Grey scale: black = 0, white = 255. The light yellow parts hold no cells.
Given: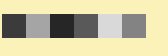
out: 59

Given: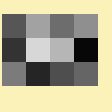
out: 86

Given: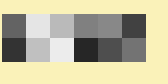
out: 99

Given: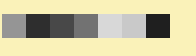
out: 149

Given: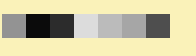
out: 147

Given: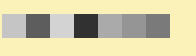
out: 197

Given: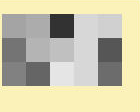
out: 164

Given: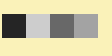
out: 37

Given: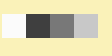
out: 251
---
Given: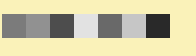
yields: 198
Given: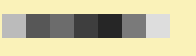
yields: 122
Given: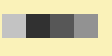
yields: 87
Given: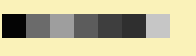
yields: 47
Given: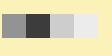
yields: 205
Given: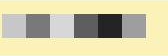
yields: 36
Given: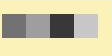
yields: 56
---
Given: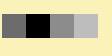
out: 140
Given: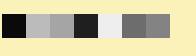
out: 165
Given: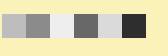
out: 238
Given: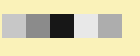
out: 23
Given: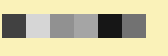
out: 145
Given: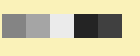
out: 235
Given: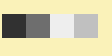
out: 238
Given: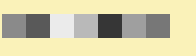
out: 235
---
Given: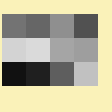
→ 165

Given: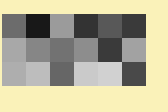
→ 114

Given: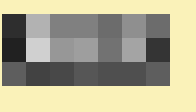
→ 151

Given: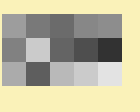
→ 100

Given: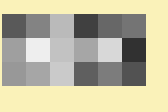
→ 194

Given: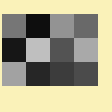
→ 83
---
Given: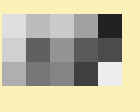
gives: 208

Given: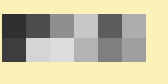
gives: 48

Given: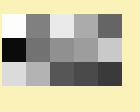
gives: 11

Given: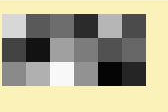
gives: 67

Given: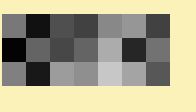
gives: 3

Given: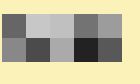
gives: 102

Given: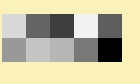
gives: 216

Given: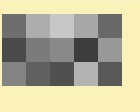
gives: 74

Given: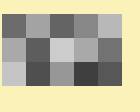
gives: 169
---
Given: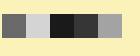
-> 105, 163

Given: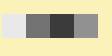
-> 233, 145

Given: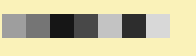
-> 158, 216

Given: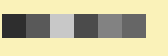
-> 46, 102

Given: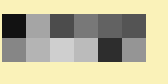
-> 18, 149

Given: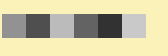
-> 146, 201

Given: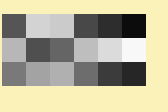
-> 85, 38

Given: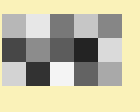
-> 183, 169
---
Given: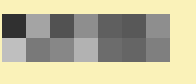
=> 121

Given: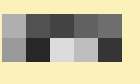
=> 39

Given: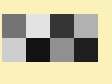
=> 18

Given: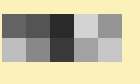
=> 136

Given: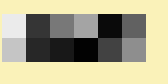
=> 39

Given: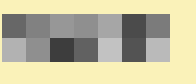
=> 143
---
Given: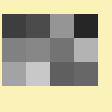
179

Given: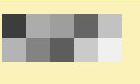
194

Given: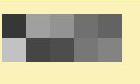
99

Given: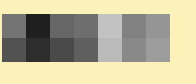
149

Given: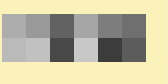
111

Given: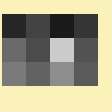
82

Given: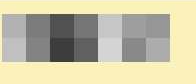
150

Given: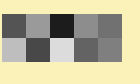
113

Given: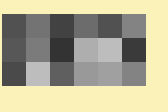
58

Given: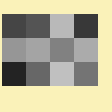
171
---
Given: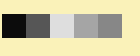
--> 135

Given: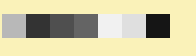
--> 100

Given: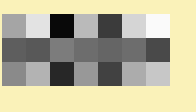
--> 124

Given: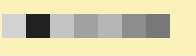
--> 161

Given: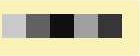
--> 97

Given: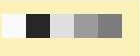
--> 155
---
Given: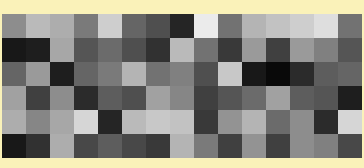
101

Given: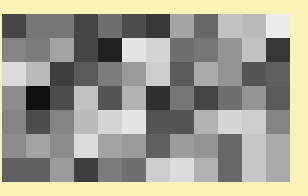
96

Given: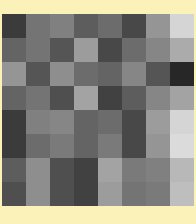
39

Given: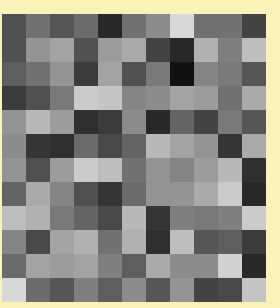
86

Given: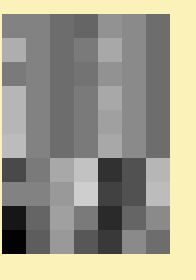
109

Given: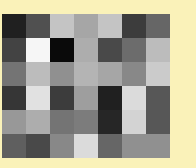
203
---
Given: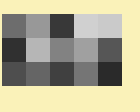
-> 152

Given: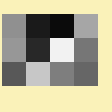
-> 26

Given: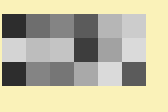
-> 110

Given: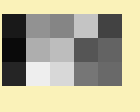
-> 146

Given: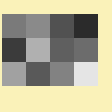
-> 138

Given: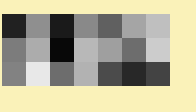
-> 143
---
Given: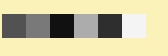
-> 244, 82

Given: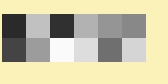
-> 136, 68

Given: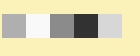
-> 215, 175

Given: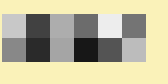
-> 116, 136

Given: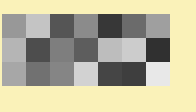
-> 159, 167

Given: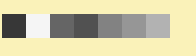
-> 178, 55

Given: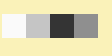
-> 143, 250

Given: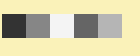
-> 181, 51
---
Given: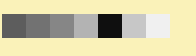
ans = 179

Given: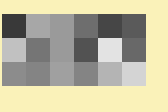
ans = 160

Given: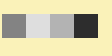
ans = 131

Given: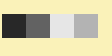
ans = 40

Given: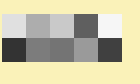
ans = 124

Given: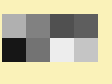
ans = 22

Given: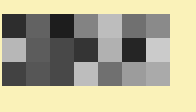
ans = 189
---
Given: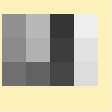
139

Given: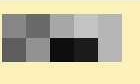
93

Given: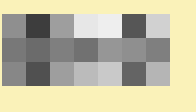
120

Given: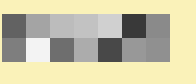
126

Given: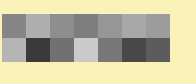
181

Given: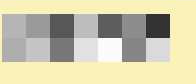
174

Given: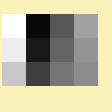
236
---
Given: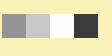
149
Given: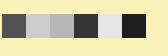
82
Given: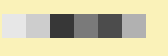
231
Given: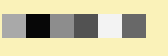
169
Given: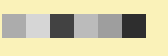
172
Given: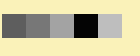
94
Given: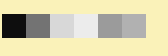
14
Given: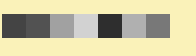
68
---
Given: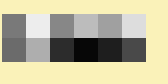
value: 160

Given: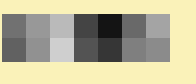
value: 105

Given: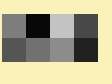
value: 195

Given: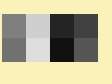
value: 36

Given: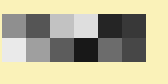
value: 37

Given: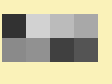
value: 187
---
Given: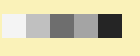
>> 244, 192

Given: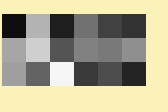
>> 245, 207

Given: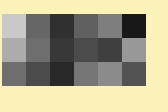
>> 201, 172

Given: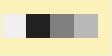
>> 239, 184

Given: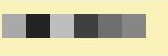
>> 190, 169

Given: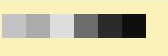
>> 221, 194

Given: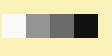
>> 249, 148
